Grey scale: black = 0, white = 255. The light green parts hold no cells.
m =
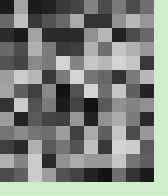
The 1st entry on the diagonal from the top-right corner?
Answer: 111
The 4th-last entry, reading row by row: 19
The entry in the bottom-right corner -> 27
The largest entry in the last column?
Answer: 183
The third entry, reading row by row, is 27
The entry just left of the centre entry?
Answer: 19
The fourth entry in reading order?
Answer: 35
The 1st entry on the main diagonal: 27
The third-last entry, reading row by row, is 111
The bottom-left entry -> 76
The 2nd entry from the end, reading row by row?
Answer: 51
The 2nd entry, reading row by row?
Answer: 163
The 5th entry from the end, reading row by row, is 35
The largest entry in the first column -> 176
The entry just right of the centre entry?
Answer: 211
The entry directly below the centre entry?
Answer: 69
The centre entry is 82
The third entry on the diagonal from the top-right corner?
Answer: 35
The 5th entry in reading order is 57
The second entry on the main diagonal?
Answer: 191

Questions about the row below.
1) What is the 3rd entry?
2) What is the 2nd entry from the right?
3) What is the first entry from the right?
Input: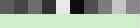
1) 109
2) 197
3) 136

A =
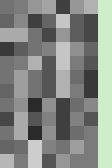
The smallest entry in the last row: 85
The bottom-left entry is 183
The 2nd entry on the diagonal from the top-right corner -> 93
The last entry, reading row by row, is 123
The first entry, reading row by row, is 115
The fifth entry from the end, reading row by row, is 205
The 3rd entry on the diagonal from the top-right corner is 150
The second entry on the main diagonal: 136
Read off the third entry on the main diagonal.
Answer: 115
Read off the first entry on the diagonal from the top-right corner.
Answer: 177
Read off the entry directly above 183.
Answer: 101
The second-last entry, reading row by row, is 123
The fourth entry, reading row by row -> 164
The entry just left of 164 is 150

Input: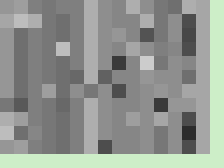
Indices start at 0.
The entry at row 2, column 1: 111
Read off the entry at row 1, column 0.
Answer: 166
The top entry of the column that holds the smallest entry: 174
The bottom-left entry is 150
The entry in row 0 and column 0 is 150
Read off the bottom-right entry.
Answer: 166
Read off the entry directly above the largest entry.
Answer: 142
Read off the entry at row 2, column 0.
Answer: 150
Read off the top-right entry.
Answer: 166
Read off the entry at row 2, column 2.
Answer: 127
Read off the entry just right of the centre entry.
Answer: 134
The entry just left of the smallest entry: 142
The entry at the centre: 97
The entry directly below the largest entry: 150
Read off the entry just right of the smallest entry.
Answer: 166
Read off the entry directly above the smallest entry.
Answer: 77
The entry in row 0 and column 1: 158
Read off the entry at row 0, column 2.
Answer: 127
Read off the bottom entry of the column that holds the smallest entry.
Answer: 77
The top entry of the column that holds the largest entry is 142
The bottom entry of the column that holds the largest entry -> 142
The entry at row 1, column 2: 174

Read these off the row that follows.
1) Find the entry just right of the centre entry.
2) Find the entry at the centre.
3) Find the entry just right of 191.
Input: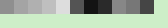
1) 19
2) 84
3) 221

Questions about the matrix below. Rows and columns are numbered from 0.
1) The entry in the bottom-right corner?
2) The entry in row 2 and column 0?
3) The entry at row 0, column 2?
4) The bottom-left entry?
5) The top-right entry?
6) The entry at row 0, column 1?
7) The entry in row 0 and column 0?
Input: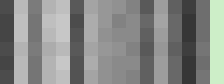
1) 117
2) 69
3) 123
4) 76
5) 110
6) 185
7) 76

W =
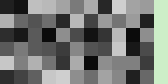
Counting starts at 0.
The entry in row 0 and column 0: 32
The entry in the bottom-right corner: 104
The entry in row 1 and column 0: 177
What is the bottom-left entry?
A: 45
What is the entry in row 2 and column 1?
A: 24
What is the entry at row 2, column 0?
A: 45
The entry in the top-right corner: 155
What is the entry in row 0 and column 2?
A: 191
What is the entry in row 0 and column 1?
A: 18

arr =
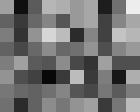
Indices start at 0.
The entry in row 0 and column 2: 91
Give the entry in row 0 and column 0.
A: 160
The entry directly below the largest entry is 167
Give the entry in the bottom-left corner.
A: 112
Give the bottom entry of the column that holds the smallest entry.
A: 140
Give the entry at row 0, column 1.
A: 15
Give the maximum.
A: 237
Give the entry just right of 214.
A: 188
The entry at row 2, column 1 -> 51
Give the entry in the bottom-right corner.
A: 188
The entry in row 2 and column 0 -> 125
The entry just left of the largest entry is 112
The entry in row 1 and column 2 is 104
